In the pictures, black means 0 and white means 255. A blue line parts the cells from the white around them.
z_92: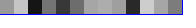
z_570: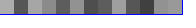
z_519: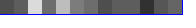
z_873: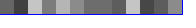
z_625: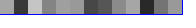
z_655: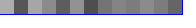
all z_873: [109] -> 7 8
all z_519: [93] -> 2 9 10

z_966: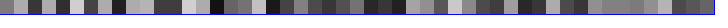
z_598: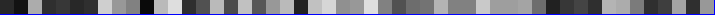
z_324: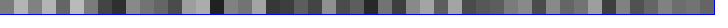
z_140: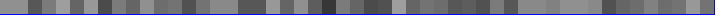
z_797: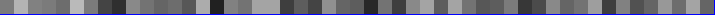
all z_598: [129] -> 10 28 33 34
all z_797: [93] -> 22 26 32 36
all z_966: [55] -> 3 24 28 39 42
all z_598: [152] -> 9 20 26 51
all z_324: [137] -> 10 30 38 40
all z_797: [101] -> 12 25 41 47 51

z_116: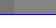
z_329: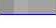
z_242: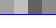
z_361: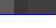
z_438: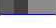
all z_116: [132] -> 2 3 4
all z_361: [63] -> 3 4
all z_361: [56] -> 2
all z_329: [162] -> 3 4

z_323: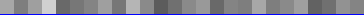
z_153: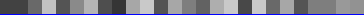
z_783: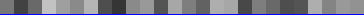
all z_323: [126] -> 2 18 20
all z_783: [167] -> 13 17
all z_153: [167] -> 10 13 21
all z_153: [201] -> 11 17 19
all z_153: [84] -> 5 12 22

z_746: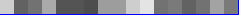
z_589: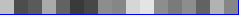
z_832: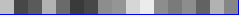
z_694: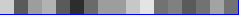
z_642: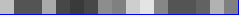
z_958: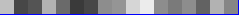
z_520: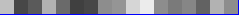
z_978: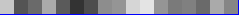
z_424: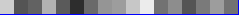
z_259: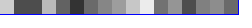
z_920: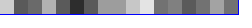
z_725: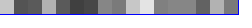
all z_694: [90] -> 2 5 14
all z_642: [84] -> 2 3 13 14

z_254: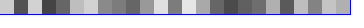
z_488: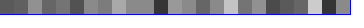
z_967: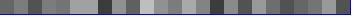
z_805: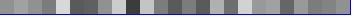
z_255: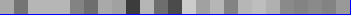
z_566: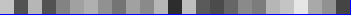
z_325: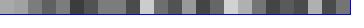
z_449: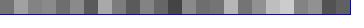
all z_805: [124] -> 4 12 14 23
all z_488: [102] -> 4 15 22
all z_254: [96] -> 18
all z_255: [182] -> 3 4 5 11 16 18
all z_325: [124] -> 3 5 8 9
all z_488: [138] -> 7 10 11 14 16 25
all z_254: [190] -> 6 22

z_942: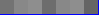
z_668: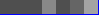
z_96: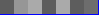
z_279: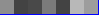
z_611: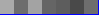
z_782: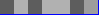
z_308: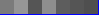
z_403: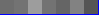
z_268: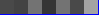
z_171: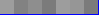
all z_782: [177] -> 2 4 5
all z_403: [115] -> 2 4
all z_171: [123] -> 4 7
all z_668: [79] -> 1 2 3 5

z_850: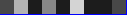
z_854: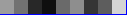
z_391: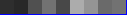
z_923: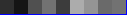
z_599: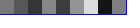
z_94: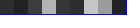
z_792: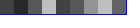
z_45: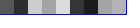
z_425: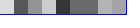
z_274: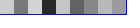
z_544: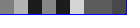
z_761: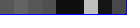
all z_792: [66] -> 1 5
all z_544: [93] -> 7 8
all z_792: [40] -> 2
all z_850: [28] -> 3 5 7 8

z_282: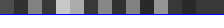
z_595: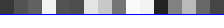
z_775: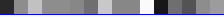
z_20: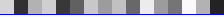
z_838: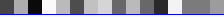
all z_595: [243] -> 4 11
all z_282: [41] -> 11 14
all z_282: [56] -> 4 7 13 15 16
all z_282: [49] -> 2 9
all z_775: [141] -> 2 4 5 15

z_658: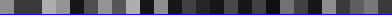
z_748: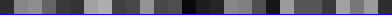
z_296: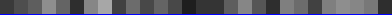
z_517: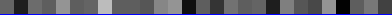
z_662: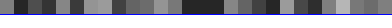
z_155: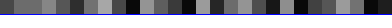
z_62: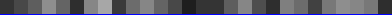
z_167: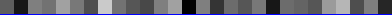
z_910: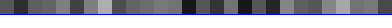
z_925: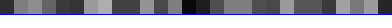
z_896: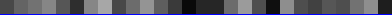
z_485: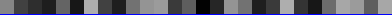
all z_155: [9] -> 10 14 22 27
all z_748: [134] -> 2 17
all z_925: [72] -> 12 20
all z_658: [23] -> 6 11 13 16 18 23
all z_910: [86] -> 1 15 19 23
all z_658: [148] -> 5 8
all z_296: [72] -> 11 13

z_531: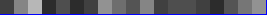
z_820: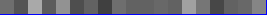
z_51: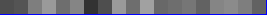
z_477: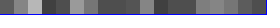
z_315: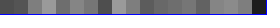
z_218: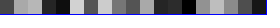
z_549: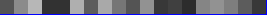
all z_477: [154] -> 6
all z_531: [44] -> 4 6 16
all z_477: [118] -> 7 17
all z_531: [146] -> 8 19

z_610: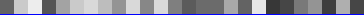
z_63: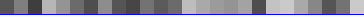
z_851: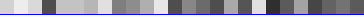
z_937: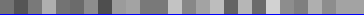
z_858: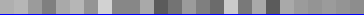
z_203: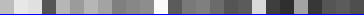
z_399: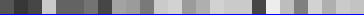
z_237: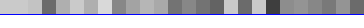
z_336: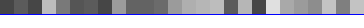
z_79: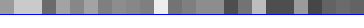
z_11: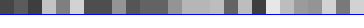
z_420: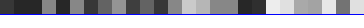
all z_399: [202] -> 4 12 17 18 25
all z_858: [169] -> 5 11 19 21
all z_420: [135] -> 4 6 13 16 17
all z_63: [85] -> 1 9 24
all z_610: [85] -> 4
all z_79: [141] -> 9 15 16

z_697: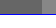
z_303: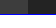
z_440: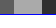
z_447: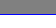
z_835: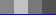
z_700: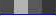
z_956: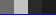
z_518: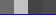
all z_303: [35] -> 3 4
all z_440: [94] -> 1
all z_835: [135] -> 1
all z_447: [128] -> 1 2 3 4
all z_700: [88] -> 3
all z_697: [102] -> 1 2 3
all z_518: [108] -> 1

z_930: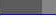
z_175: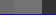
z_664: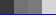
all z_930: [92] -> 1 2 3
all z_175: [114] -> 2 3

